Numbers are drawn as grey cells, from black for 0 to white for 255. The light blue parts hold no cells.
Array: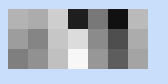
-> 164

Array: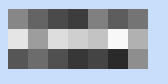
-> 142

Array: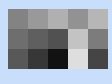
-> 69

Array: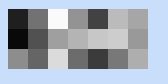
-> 174

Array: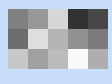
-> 174

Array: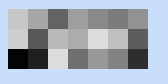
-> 46

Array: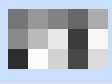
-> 218

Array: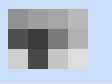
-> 221

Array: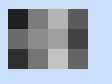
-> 100
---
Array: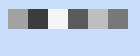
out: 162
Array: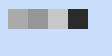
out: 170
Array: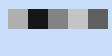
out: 175
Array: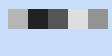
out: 181
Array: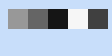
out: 152
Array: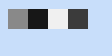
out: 137
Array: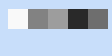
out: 249
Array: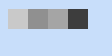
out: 201
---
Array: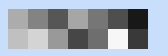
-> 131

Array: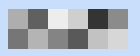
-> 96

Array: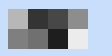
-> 52

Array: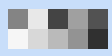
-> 232

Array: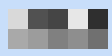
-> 81

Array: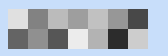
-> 130
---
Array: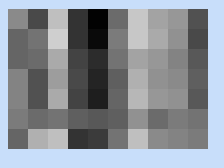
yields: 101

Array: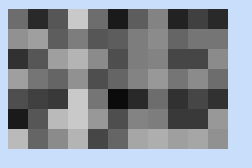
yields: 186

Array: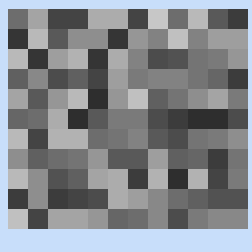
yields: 192

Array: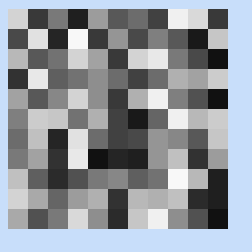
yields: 169

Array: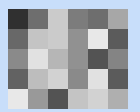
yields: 232

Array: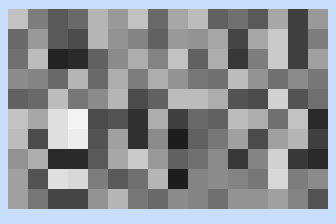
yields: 160

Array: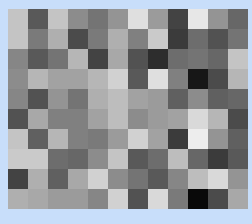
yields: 175

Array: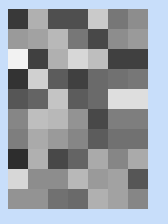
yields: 147

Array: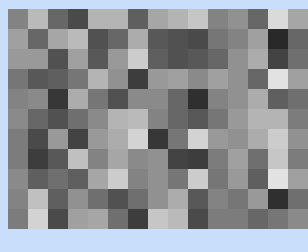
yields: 124
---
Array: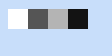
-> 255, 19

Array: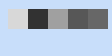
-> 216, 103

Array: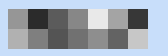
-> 150, 199

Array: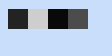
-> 35, 76

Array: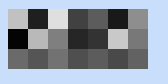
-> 193, 98

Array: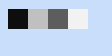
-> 14, 242

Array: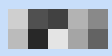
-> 207, 99

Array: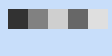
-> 50, 223
